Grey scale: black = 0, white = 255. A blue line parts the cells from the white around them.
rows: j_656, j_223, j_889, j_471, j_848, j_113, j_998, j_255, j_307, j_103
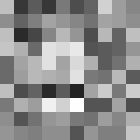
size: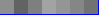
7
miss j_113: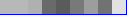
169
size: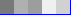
5
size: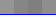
4

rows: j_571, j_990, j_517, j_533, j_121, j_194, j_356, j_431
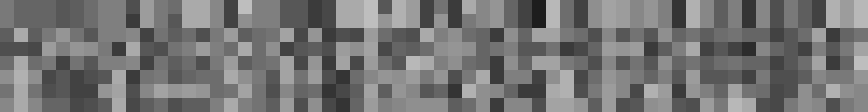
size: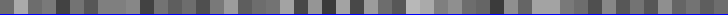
52
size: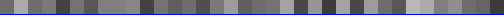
36

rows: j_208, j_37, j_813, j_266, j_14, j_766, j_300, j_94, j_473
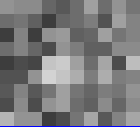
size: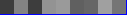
9
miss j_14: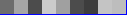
69
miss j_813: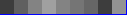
154

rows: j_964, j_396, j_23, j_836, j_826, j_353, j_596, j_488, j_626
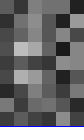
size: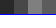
4
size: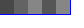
5
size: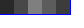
5
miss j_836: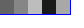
79
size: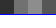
4

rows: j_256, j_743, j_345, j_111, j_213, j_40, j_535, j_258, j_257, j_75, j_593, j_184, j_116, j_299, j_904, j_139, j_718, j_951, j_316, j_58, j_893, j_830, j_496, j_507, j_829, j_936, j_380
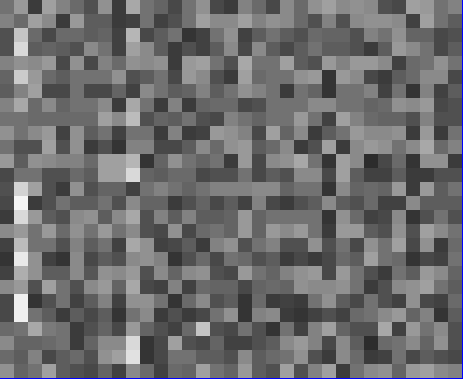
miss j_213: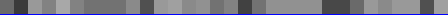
93
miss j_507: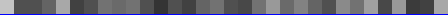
122
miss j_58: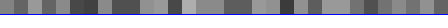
86

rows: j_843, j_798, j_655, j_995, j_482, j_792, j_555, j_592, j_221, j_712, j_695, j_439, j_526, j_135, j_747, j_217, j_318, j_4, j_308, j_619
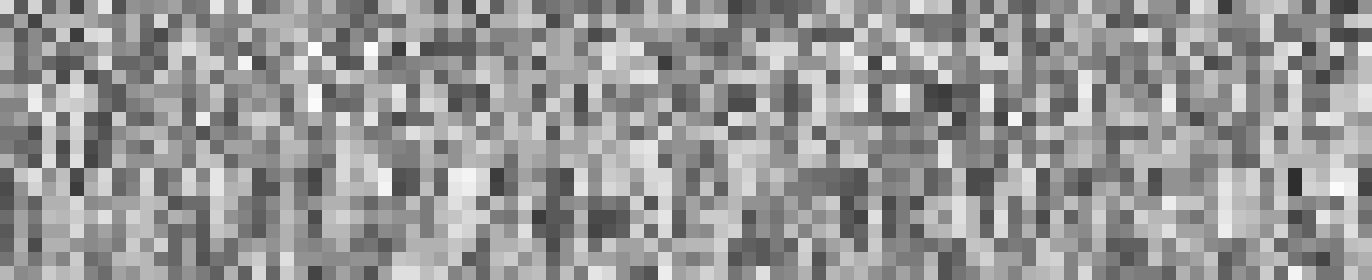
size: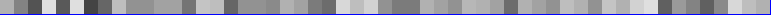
55
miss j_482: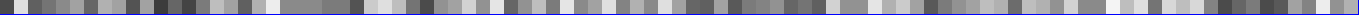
169
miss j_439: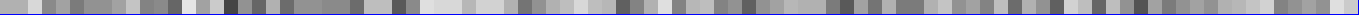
154

